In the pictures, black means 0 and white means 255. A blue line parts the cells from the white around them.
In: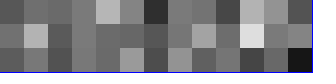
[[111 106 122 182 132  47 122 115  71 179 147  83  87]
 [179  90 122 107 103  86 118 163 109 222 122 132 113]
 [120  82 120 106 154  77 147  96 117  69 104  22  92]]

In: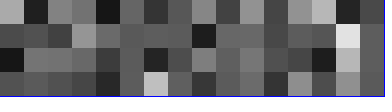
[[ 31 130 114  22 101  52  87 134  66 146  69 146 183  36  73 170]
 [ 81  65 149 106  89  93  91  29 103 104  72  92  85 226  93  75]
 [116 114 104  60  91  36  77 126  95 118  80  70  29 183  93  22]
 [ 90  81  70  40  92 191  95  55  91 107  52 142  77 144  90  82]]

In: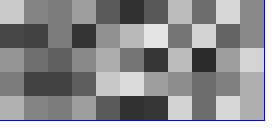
[[132 124 157  90  49  88 188 109 216 137 202]
 [ 67 124  52 145 185 227 118 210 100 137  71]
 [110  96 136 172 117  53 188  42 158 212 150]
 [ 67  67  94 200 219 157 141 109 129 174 124]
 [132 124 157  90  49  53 211 109 216 174 176]]

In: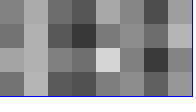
[[171 109  86 169 135  76 158 130]
 [176  88  56 121 141 109 182 115]
 [176 128 112 214 128  58 133 164]
 [182  90  81 126 140  96 151 116]]

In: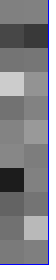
[[129 128]
 [ 57  71]
 [118 116]
 [147 204]
 [130 114]
 [153 131]
 [125 135]
 [129  28]
 [116  99]
 [185 113]
 [127 122]]

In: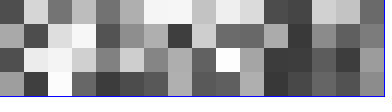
[[214 116 189 114 175 245 246 195 239 219  76  69 209 195 106  78]
 [ 77 222 247  83 142 175  62 206 107 104 171  57 139  95 124 169]
 [236 244 208 129 206 133 174  97 253 165  60  61  92  61 156  79]
 [ 63 252 103  60  76  88 176  89  95 175  56  72 101  82 140 158]]

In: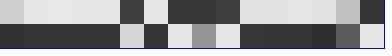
[[231 232 229 230  62 229  54  54  62 226 226 227 226 193  51 207]
 [ 52  52  53  51 214  53 228 149 231  54  53  52  46  91 229  49]]

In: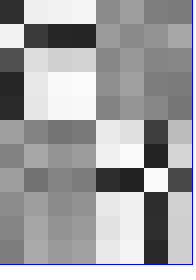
[[239 242 245 139 158 126 123  47]
 [ 58  38  37 155 138 147 167 242]
 [221 208 211 135 152 133 135  80]
 [232 249 251 143 160 125 123  38]
 [230 247 248 131 149 135 118  42]
 [131 116 121 234 224  62 188 159]
 [167 148 156 240 250  35 213 130]
 [114 132 124  45  34 250  72 158]
 [158 139 146 232 240  45 209 140]
 [166 147 154 226 240  46 207 133]
 [170 154 161 233 244  41 207 125]]

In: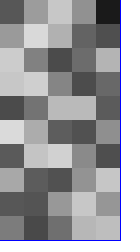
[[156 199 145  26  87]
 [217 177  99  79 154]
 [129  75 108 180 204]
 [207 133  76 104 199]
 [115 186 186  91  75]
 [172  93  81 143 218]
 [196 209 138  78  90]
 [ 92  81 147 198 168]
 [ 84 152 199 150  87]
 [ 73 111 183 190 124]]
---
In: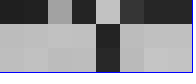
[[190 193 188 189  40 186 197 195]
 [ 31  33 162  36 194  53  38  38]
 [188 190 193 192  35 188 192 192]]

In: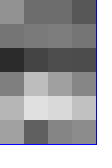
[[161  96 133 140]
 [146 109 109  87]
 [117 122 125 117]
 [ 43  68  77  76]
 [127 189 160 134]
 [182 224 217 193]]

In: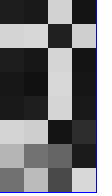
[[113 187  73 216]
 [ 29  25 210  20]
 [212 215  32 207]
 [ 29  23 213  20]
 [ 23  17 216  22]
 [ 25  30 213  25]
 [212 206  20  45]
 [181 114 101  27]]

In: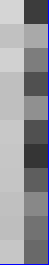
[[198 105]
 [213  60]
 [193 169]
 [209 125]
 [191  80]
 [191 144]
 [200  80]
 [198  53]
 [197  94]
 [192 136]
 [190 114]]

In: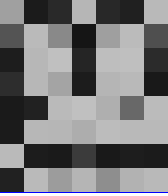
[[ 33 186 156 181 142 178 185]
 [160  27  41 182  40  32 185]
 [ 84 186 137  21 159 187  79]
 [ 29 183 192  37 190 191  43]
 [ 45 183 164  28 181 185  25]
 [ 26  33 186 192 175 104 187]
 [ 27 183 182 173 188 185 185]
 [186  28  26  59  25  29  27]]

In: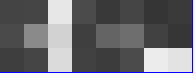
[[ 62  69 219  65  60  75 236 227]
 [ 68  69 231  75  57  69  53  58]
 [ 74 138 210  63 100 110  65  54]]

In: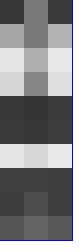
[[ 85 100  88]
 [ 55 121  58]
 [165 120 179]
 [228 174 232]
 [214 134 223]
 [ 56  52  59]
 [ 58  55  61]
 [228 215 233]
 [ 63  64  62]
 [ 60  77  62]]
